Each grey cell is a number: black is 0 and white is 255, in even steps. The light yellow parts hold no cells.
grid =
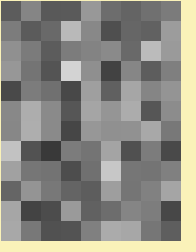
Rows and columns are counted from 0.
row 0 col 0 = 92
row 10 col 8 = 71
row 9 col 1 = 148
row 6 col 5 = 144
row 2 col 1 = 123
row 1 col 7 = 97
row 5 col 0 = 136
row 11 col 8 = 94
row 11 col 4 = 128
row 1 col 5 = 79
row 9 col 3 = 100
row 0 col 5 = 109
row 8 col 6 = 118
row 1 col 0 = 124
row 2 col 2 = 92
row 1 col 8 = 156
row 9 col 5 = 158
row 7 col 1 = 82
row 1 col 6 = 102
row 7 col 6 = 80
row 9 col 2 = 120
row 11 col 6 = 167
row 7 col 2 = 57
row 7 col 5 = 164
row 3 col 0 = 151
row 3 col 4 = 143
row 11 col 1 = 120
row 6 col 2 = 138
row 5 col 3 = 86
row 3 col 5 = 66
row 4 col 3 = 72
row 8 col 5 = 199
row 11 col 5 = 171
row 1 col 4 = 136
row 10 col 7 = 125

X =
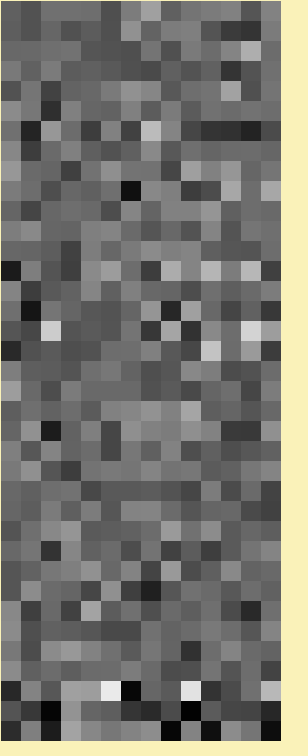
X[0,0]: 96
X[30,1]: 63
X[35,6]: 53
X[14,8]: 101
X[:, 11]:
[129, 59, 132, 52, 162, 107, 49, 107, 150, 167, 96, 84, 86, 124, 94, 69, 109, 108, 76, 110, 101, 58, 78, 97, 75, 104, 90, 90, 137, 88, 75, 109, 132, 84, 75, 70, 140]
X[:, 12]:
[85, 52, 174, 83, 80, 114, 35, 108, 102, 109, 109, 117, 84, 183, 106, 97, 211, 154, 82, 70, 85, 57, 87, 119, 106, 74, 103, 116, 99, 109, 41, 86, 106, 109, 112, 68, 117]
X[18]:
[126, 94, 92, 84, 111, 119, 99, 79, 86, 136, 125, 76, 82, 108]
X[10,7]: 100
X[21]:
[101, 145, 28, 98, 127, 70, 143, 129, 124, 143, 130, 58, 57, 144]
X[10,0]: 101
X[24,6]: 89
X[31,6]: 73
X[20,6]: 134
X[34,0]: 40
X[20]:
[94, 111, 98, 109, 91, 129, 134, 146, 129, 165, 94, 101, 85, 104]
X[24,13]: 67
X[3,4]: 96
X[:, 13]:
[130, 123, 108, 112, 116, 109, 75, 102, 117, 167, 105, 111, 109, 64, 124, 56, 157, 60, 108, 124, 104, 144, 97, 132, 67, 65, 94, 132, 105, 97, 111, 132, 99, 67, 184, 39, 13]
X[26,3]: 149
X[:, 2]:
[112, 102, 111, 123, 66, 47, 151, 106, 101, 78, 103, 102, 93, 84, 89, 117, 204, 90, 92, 77, 98, 28, 132, 85, 110, 123, 136, 51, 119, 107, 105, 97, 139, 108, 87, 5, 28]
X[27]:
[104, 117, 51, 134, 97, 107, 77, 115, 65, 92, 62, 90, 116, 132]
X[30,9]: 94
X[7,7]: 137
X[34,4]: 157
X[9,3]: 103
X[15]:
[111, 21, 117, 101, 87, 83, 101, 149, 39, 160, 104, 69, 97, 56]
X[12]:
[103, 101, 93, 65, 125, 103, 122, 139, 127, 132, 95, 86, 84, 109]
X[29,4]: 70
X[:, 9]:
[116, 127, 122, 83, 110, 91, 70, 111, 159, 61, 129, 83, 132, 132, 77, 160, 50, 71, 136, 73, 165, 143, 78, 119, 70, 85, 113, 92, 76, 113, 94, 107, 49, 79, 226, 2, 131]
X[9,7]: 136

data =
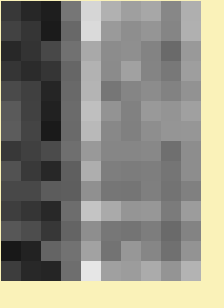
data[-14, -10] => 56
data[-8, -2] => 149
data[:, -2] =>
[135, 133, 106, 120, 130, 148, 149, 111, 117, 115, 123, 106, 112, 148]
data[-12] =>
[40, 51, 72, 113, 169, 140, 143, 131, 106, 153]
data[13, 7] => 171
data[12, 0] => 24
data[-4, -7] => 109
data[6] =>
[92, 68, 26, 106, 185, 136, 128, 142, 149, 150]
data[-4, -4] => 149
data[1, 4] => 218
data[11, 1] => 77
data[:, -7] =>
[118, 104, 113, 102, 105, 107, 106, 111, 95, 94, 109, 100, 114, 110]
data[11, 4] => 142
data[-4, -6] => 196
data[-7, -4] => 134
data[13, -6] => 230
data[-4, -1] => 156
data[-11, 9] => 158
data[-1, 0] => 61
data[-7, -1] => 141
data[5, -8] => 33
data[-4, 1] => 53
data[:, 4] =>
[214, 218, 169, 178, 180, 191, 185, 153, 174, 144, 196, 142, 162, 230]
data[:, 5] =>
[177, 154, 140, 139, 118, 147, 136, 134, 126, 118, 170, 119, 115, 160]
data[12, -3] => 134

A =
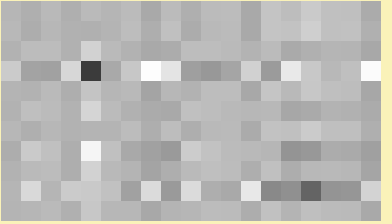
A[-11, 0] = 182
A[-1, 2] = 186
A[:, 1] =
[175, 173, 188, 163, 178, 191, 175, 202, 186, 217, 182]
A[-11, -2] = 191
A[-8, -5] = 233
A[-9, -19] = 178
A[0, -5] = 189
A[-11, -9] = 187
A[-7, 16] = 191
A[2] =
[178, 188, 188, 177, 210, 186, 178, 169, 172, 189, 189, 186, 179, 187, 170, 176, 181, 180, 168]
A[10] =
[180, 182, 186, 176, 199, 183, 183, 168, 180, 182, 188, 187, 173, 193, 180, 191, 187, 186, 169]
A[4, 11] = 189
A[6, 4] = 180
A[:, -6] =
[196, 196, 187, 155, 197, 184, 194, 182, 192, 137, 193]
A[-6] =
[178, 191, 187, 178, 213, 187, 177, 171, 169, 192, 189, 185, 183, 184, 167, 170, 179, 177, 171]
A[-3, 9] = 186
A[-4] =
[173, 202, 192, 174, 245, 192, 169, 161, 154, 204, 194, 187, 185, 182, 148, 152, 172, 170, 160]
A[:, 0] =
[182, 184, 178, 203, 180, 178, 183, 173, 178, 181, 180]
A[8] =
[178, 186, 188, 174, 210, 185, 180, 164, 174, 186, 191, 188, 174, 192, 173, 184, 185, 183, 165]
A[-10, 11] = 187
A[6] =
[183, 175, 183, 178, 180, 180, 188, 174, 189, 174, 185, 186, 171, 194, 192, 203, 191, 191, 175]
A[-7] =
[180, 178, 186, 174, 196, 182, 185, 164, 183, 178, 189, 189, 168, 197, 185, 199, 191, 189, 167]
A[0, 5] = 181
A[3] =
[203, 163, 161, 215, 59, 169, 199, 253, 228, 159, 152, 165, 209, 155, 233, 200, 184, 191, 251]
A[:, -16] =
[175, 177, 177, 215, 174, 178, 178, 174, 174, 203, 176]
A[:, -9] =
[187, 185, 189, 152, 189, 189, 185, 194, 191, 174, 188]
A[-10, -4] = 207

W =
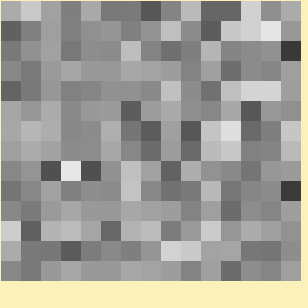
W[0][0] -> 171
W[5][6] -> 93
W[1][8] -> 191
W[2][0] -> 121
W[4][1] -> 121
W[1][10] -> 93
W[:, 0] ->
[171, 97, 121, 136, 100, 165, 167, 159, 135, 117, 136, 205, 171, 136]
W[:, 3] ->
[127, 128, 120, 166, 129, 138, 136, 140, 231, 128, 167, 188, 91, 167]
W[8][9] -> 173
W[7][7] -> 107
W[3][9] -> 131
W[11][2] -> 179
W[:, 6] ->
[122, 128, 189, 167, 145, 93, 117, 135, 192, 195, 167, 178, 127, 167]
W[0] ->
[171, 201, 161, 127, 169, 120, 122, 87, 132, 186, 102, 102, 209, 143, 171]
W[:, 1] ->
[201, 128, 145, 122, 121, 150, 182, 172, 148, 135, 122, 96, 121, 121]
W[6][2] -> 173
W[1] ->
[97, 128, 159, 128, 144, 149, 128, 147, 191, 140, 93, 199, 209, 229, 152]
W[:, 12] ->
[209, 209, 139, 140, 212, 87, 106, 129, 117, 134, 141, 171, 119, 141]
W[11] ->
[205, 96, 179, 188, 165, 103, 178, 188, 124, 154, 203, 150, 171, 159, 146]
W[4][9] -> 140
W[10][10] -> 159
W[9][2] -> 162
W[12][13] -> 117
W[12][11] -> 165
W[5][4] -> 153
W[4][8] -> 192
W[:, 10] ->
[102, 93, 181, 160, 113, 135, 196, 187, 146, 185, 159, 203, 163, 160]
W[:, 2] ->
[161, 159, 161, 154, 151, 171, 173, 162, 80, 162, 154, 179, 119, 153]
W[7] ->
[159, 172, 162, 140, 141, 167, 135, 107, 156, 106, 187, 199, 129, 132, 186]
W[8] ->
[135, 148, 80, 231, 80, 145, 192, 161, 98, 173, 146, 137, 117, 151, 155]

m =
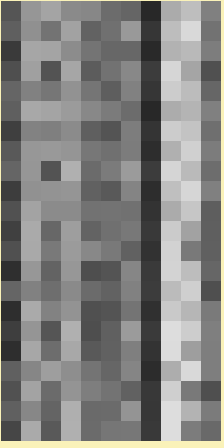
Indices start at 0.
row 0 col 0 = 85
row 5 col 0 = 95
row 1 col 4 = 98
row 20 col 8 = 221
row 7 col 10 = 124
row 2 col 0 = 58
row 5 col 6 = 108
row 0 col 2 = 164
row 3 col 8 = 214
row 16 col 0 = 62
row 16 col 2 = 85
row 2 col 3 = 140
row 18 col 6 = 133
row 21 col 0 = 70
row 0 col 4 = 135
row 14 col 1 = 129
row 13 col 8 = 211
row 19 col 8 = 207
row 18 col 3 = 142
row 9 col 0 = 61
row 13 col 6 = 134
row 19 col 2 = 107
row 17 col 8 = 220
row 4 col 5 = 94
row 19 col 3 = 148
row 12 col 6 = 97
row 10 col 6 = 113
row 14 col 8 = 187
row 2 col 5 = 103
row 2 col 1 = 166
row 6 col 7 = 52
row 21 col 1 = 170
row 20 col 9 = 179
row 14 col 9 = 207
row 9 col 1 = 145
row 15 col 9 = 182
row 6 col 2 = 127
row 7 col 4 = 119
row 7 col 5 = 112
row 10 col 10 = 94

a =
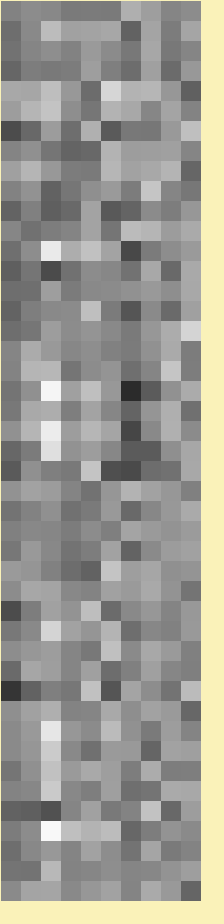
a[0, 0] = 130
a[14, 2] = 158
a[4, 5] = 214
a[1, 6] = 98
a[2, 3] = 130
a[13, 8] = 105
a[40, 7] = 194
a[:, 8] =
[133, 124, 120, 107, 151, 164, 153, 160, 180, 133, 125, 156, 141, 105, 142, 106, 172, 170, 197, 145, 175, 176, 143, 113, 151, 152, 147, 156, 144, 147, 132, 129, 154, 134, 115, 154, 157, 162, 125, 170, 104, 147, 122, 147, 153]
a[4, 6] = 179
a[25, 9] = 170
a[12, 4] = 193
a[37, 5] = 154
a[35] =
[143, 161, 175, 131, 133, 169, 142, 162, 154, 103]
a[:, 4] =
[123, 163, 154, 158, 108, 118, 176, 104, 122, 143, 163, 163, 193, 140, 137, 191, 148, 142, 140, 191, 163, 182, 157, 196, 114, 122, 140, 125, 98, 131, 190, 149, 120, 160, 193, 133, 139, 112, 169, 126, 161, 179, 162, 134, 151]
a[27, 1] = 153
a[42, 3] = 132
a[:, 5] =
[122, 167, 139, 127, 214, 179, 90, 179, 182, 154, 89, 117, 163, 135, 139, 123, 137, 129, 148, 152, 134, 165, 135, 79, 150, 153, 127, 162, 196, 161, 107, 180, 192, 109, 85, 169, 187, 154, 158, 159, 121, 188, 141, 142, 162]
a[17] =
[133, 171, 153, 135, 142, 129, 123, 145, 170, 124]
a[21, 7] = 137
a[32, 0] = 141
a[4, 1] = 166
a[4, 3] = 152
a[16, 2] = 157
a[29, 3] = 136
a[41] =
[124, 140, 248, 191, 179, 188, 103, 125, 147, 138]
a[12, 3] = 173
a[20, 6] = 100
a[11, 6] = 187
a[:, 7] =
[158, 164, 167, 160, 182, 134, 119, 158, 168, 197, 139, 181, 123, 168, 153, 138, 151, 145, 133, 91, 149, 137, 91, 109, 162, 135, 154, 138, 166, 169, 151, 135, 168, 160, 141, 162, 122, 101, 172, 116, 194, 125, 165, 135, 170]
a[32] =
[141, 151, 157, 133, 120, 192, 138, 168, 154, 128]
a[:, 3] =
[122, 161, 130, 124, 152, 142, 110, 100, 124, 118, 105, 132, 173, 113, 123, 139, 140, 135, 117, 160, 126, 157, 146, 121, 132, 113, 124, 115, 109, 136, 147, 162, 133, 133, 119, 131, 151, 137, 154, 136, 133, 191, 132, 131, 137]
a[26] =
[128, 136, 134, 124, 140, 127, 164, 154, 147, 155]
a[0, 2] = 136
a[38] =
[117, 144, 193, 154, 169, 158, 125, 172, 125, 126]
